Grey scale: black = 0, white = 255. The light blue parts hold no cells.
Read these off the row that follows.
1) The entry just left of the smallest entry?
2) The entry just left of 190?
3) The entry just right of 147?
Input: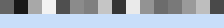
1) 100
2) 154
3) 108

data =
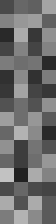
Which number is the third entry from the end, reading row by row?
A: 179
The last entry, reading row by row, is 90
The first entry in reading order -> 74
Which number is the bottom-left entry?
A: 124
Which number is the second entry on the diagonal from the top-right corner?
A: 158
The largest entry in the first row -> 164
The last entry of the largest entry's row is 131
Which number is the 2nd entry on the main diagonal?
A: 151
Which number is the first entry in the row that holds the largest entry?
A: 194
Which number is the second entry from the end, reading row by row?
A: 138
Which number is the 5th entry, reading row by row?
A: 131
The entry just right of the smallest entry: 171
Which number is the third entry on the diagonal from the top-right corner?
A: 171
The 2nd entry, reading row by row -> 103

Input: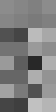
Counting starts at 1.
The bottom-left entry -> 69
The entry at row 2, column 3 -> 122
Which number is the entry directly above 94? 115
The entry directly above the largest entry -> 81
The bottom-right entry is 181
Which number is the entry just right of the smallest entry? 174
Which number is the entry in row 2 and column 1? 134
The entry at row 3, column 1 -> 81
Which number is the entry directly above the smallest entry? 154
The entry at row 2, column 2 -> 128

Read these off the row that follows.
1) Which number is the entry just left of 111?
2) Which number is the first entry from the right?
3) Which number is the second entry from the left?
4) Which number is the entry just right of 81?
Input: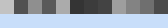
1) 131
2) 75
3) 81
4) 143

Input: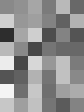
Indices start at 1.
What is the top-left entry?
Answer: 137
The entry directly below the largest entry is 199
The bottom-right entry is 131
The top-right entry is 104
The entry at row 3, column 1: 45
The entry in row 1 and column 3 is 166
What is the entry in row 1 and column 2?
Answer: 145
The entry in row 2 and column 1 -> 207

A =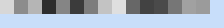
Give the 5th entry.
133
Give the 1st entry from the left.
215
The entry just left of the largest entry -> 195
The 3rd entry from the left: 181

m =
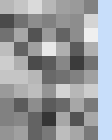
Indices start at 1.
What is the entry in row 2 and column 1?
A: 75
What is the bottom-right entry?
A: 121
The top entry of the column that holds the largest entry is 129
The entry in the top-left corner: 183
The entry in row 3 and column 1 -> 113
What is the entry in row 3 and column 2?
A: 167
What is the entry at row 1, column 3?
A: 218
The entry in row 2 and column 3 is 141
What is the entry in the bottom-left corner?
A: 148
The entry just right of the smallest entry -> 167
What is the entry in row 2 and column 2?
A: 113
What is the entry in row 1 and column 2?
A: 197
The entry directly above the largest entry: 212
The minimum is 53
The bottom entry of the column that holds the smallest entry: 121

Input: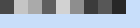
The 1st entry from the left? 72
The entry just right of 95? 210
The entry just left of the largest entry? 95

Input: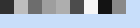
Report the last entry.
137
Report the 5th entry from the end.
174
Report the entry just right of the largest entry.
19

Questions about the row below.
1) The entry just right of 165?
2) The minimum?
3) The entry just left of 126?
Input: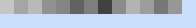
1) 185
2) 65
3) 98
